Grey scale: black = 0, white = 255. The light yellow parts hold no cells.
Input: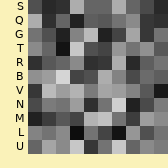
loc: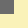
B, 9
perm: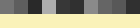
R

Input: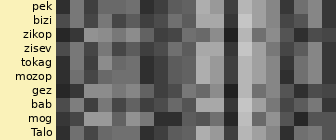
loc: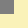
bab, 2
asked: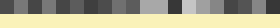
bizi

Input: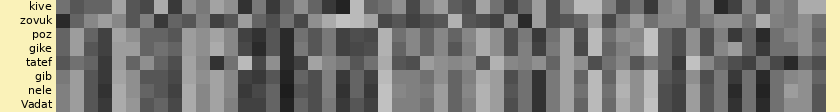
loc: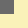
Vadat, 40
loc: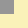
Vadat, 6
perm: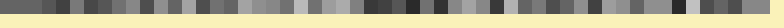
poz
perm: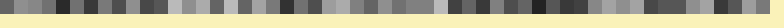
gib
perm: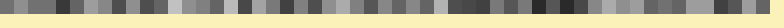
gike
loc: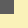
kive, 29

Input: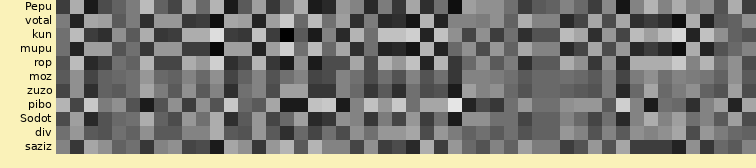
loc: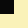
mupu, 12
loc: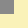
Pepu, 40
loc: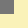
moz, 47

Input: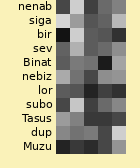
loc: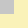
subo, 2
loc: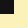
bir, 1
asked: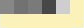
dup
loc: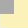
nebiz, 1

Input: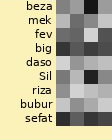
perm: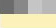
mek
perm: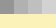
daso
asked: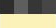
sefat
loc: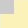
bubur, 4
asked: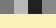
Sil

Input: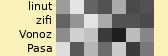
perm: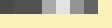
zifi
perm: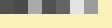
linut

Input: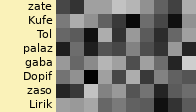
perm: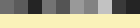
zaso
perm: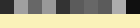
Tol
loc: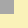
Lirik, 3
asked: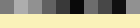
Kufe
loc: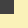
zate, 9
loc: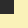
Tol, 8
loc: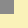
gaba, 3

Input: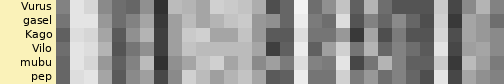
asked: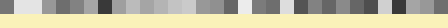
gasel
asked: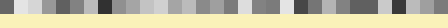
mubu
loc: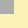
Vurus, 15

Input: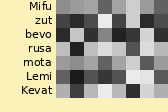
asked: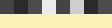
zut
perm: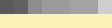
mota

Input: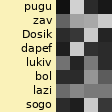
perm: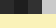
dapef
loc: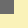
lazi, 1
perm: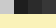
sogo
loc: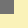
lukiv, 1
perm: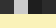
dapef
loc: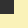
dapef, 3

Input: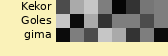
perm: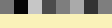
Kekor
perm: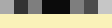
gima
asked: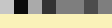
Goles
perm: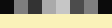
gima
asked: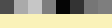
Kekor
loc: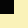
Kekor, 5

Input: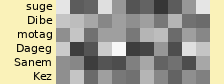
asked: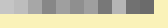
Dibe
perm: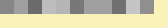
motag

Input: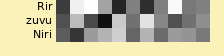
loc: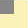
zuvu, 8
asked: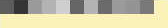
Niri

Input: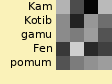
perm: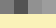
pomum
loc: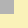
Kam, 1
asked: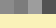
gamu

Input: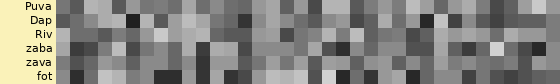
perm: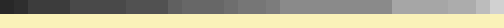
zaba
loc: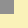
zava, 23
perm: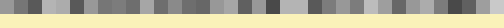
Puva
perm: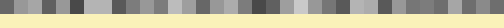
Puva
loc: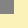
Riv, 19
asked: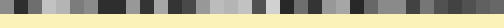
fot

